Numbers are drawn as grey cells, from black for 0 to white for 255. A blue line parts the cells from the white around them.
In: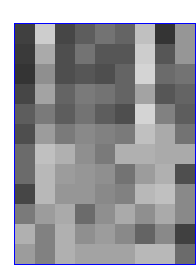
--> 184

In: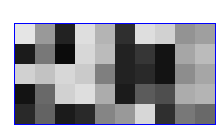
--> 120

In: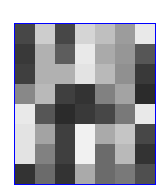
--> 121

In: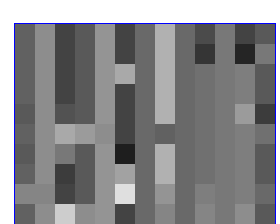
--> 141

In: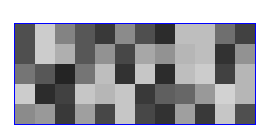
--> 198

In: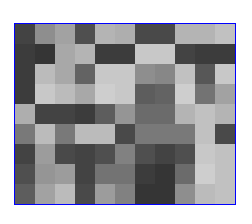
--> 187

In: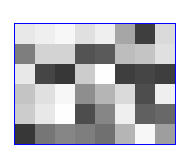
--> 247

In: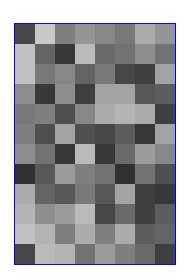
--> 106

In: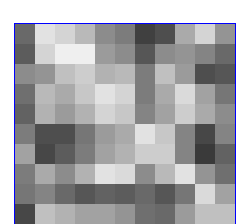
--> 192
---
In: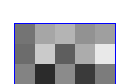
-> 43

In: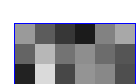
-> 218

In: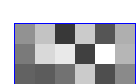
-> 92

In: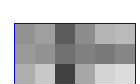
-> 200

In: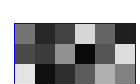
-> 15

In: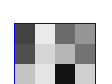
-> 228
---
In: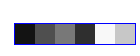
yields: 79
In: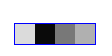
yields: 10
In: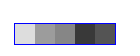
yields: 156
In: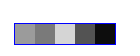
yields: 122
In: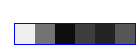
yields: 115
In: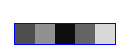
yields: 145
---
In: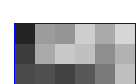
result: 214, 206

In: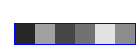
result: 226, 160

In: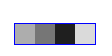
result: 218, 173

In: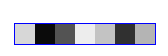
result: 237, 215

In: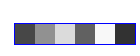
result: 248, 219

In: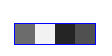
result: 242, 108
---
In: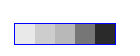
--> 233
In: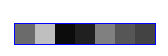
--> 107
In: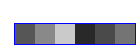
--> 86
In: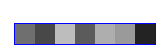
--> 111
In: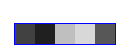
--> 65
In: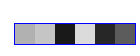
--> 177
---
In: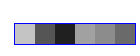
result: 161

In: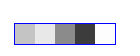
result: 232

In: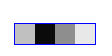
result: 192

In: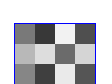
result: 234

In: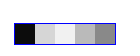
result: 214

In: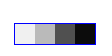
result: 186

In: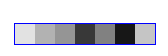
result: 197
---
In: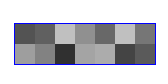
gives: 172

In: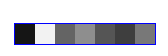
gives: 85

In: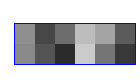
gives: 203

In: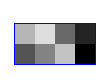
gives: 131

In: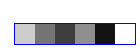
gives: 143

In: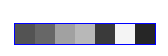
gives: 58

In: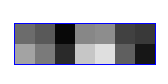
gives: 223
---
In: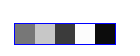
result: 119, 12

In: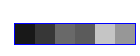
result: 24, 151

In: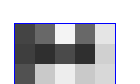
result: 68, 216

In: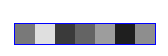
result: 121, 142

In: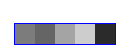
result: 124, 43

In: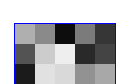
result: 175, 168

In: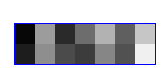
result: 7, 240

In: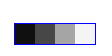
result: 16, 244

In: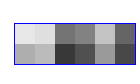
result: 231, 72

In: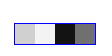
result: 208, 112
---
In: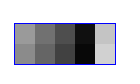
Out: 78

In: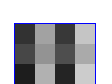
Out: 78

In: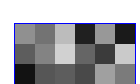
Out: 209

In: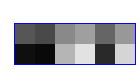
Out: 137

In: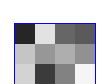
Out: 174

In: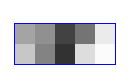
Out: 66
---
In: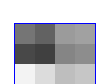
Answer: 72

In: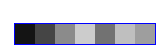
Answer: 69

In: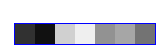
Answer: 49

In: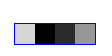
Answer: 43

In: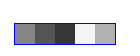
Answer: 84

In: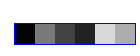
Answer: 34

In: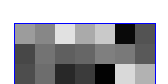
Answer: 9

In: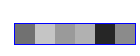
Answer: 113

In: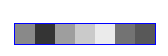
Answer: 88
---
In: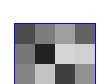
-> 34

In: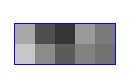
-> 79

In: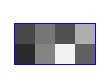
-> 118

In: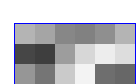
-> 62

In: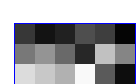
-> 148

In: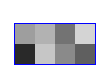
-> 178
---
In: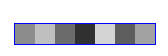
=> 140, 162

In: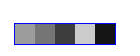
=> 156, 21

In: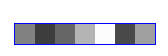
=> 130, 159

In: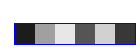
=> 28, 56

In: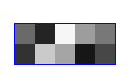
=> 106, 71

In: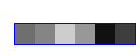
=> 111, 62

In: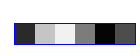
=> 42, 77
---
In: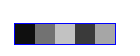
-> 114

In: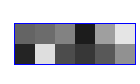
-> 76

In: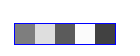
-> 222

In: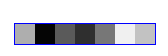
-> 47

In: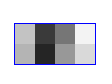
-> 180

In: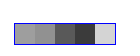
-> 145
